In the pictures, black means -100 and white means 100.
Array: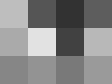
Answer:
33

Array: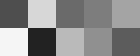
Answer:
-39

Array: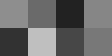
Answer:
11

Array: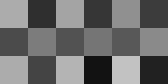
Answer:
-41

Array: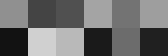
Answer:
13

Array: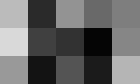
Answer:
70
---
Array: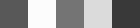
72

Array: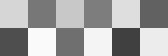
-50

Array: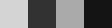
33

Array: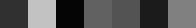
-79

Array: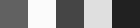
75

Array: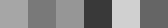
63

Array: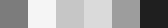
23
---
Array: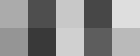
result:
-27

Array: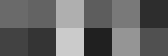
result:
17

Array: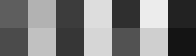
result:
62

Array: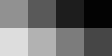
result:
-3

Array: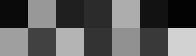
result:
-55

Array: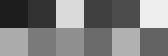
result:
39

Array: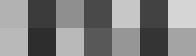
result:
-59

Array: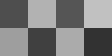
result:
34

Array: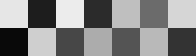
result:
45
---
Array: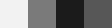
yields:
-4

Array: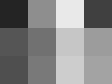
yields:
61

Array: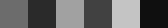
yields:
26

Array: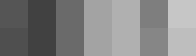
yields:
49

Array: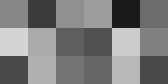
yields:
60

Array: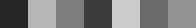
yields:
43

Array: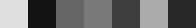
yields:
34

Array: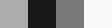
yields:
35

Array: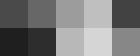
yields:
50

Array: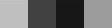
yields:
22
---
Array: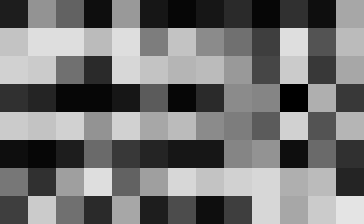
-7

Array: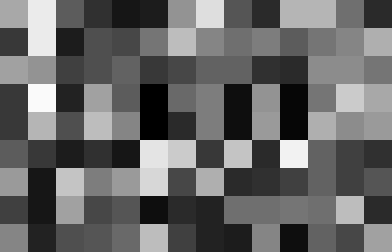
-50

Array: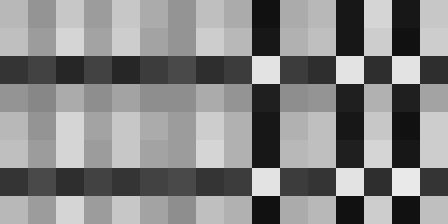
-59

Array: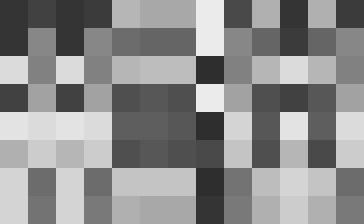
66

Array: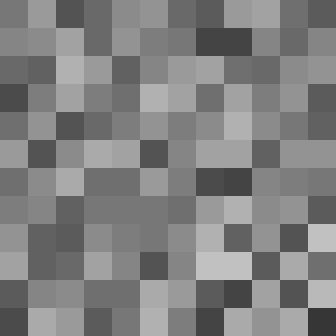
-29

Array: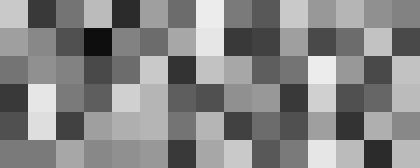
-37

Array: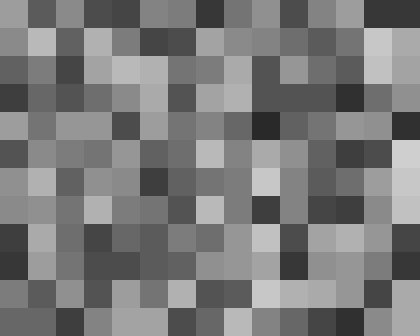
-3
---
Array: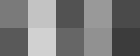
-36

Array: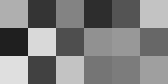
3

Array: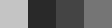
-47

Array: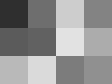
61

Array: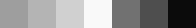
63

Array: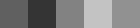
2

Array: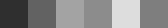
28

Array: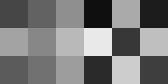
12
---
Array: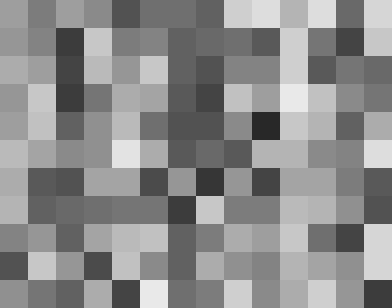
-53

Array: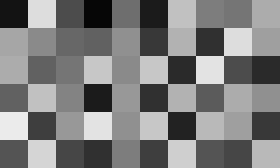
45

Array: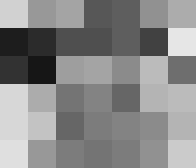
59

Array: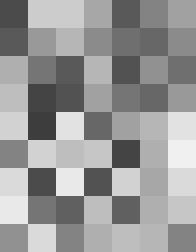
3

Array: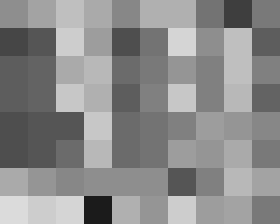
-5

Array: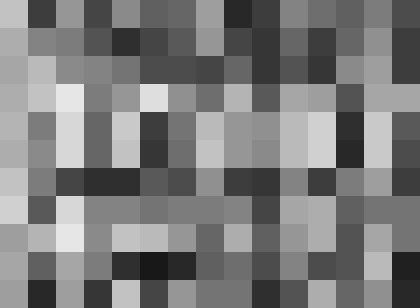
-69

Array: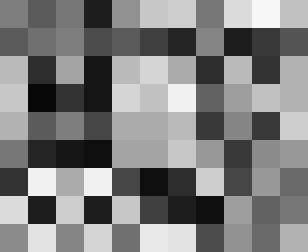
40

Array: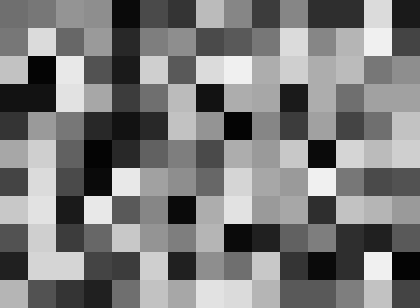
-47
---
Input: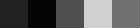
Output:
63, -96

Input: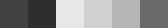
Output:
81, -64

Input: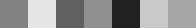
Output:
80, -74

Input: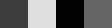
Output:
75, -98

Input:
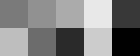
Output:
82, -99

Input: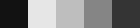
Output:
80, -86

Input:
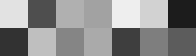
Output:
87, -78

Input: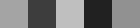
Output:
50, -74

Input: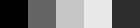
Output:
83, -100

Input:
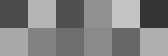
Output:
54, -59
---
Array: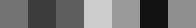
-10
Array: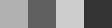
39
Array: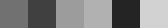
-11
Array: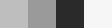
49
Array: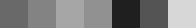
-18
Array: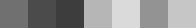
-12
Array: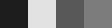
-77
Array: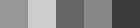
18
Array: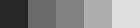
-69
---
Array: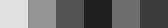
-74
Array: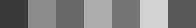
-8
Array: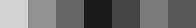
-47
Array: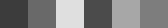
-41
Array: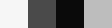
-42
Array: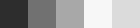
32
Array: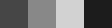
7
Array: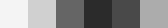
-66
